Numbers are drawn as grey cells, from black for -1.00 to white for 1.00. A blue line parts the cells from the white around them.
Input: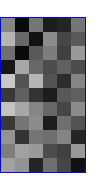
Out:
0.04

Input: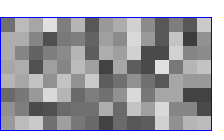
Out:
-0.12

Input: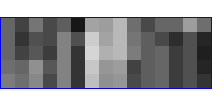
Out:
-0.20

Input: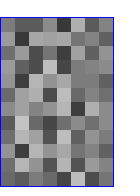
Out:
-0.03

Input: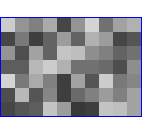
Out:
0.60

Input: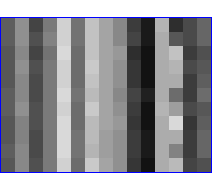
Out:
-0.26

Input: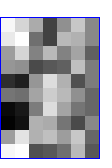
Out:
0.94

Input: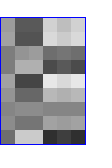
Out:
0.22
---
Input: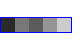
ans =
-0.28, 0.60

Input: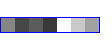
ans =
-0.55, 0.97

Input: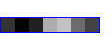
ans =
0.36, 0.52

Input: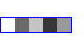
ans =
0.54, 0.96

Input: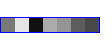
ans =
0.34, 0.79

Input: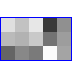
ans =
0.58, 0.97

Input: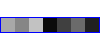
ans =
-0.91, 0.52

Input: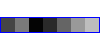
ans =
-0.67, 0.48

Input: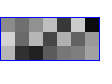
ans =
-0.45, 0.65
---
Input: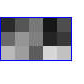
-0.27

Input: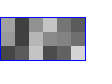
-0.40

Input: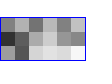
0.77

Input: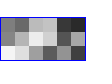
-0.29

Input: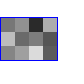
0.25

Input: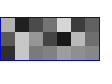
0.23

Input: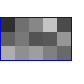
0.24
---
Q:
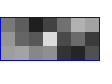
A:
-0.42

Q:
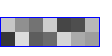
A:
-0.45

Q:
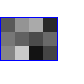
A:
-0.24

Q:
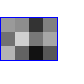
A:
0.63

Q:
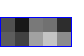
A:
-0.05

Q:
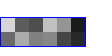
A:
0.51

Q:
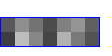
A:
0.00

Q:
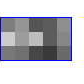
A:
0.48
